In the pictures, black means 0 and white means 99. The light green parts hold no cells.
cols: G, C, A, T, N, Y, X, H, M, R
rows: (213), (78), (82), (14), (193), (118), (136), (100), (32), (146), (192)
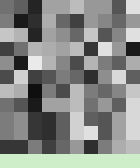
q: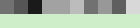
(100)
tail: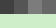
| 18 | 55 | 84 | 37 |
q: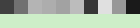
(14)
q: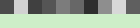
(118)
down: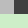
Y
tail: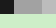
| 44 | 59 | 37 | 84 |

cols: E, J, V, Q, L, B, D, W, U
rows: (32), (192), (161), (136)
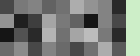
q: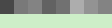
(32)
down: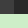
V
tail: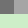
| 73 | 47 | 16 |
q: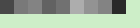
(32)
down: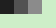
J
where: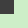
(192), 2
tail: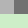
| 64 | 73 | 47 | 16 |

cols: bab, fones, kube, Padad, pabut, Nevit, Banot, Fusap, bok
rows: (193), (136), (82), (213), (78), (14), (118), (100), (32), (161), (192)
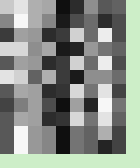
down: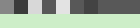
bab
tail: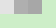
|  6 | 17 | 55 | 34 | 38 |

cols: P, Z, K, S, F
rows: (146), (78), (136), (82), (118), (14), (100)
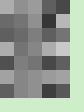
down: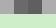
P
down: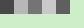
F
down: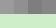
K
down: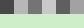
F
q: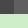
(118)
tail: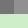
| 21 | 71 |
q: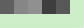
(100)

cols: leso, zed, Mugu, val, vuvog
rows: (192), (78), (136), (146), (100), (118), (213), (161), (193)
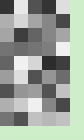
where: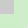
(161), 1
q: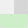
(100)
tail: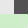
| 20 | 86 |
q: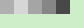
(78)

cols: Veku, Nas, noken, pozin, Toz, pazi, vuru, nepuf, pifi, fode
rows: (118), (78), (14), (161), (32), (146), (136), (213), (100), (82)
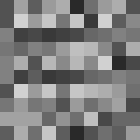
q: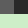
(82)
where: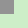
(100), 4
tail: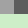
| 60 | 67 | 16 | 43 | 60 | 67 | 32 |
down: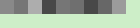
fode
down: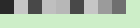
pazi
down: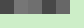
fode

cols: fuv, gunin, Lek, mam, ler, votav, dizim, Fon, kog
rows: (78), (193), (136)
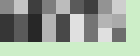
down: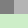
mam
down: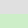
votav
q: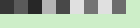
(136)
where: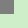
(78), 3

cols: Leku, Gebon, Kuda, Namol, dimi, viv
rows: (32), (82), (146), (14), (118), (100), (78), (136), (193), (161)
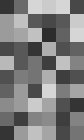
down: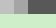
Gebon
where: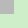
(118), 0

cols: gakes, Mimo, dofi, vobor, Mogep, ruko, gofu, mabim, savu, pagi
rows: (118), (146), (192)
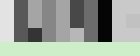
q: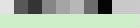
(192)
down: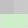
pagi
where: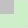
(146), 9
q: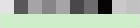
(146)

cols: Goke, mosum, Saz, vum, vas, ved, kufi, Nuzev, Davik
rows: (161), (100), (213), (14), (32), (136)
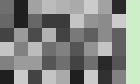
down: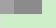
Nuzev
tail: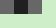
| 23 | 23 | 76 | 57 | 54 | 79 |
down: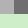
vum

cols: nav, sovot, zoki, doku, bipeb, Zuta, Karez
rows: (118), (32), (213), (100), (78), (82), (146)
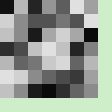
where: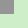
(118), 3
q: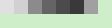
(82)
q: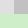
(100)
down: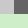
doku
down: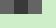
Zuta

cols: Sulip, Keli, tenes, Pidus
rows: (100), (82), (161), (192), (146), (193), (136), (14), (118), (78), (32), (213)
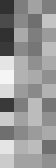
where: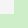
(193), 0
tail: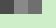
| 76 |
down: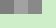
Keli
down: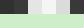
Sulip
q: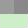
(136)

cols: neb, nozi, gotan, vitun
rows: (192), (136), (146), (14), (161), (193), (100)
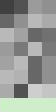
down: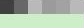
neb
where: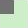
(146), 3
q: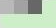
(146)
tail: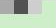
| 76 |
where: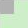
(193), 1
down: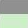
vitun

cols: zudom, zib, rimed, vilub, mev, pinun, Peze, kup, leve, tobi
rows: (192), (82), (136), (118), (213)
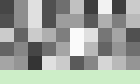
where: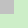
(192), 5
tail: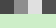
| 43 | 75 | 24 | 94 | 24 | 79 |

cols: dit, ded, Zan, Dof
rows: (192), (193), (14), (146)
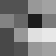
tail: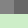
| 11 | 47 |
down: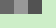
ded
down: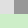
Zan
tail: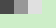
| 90 |
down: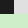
Zan

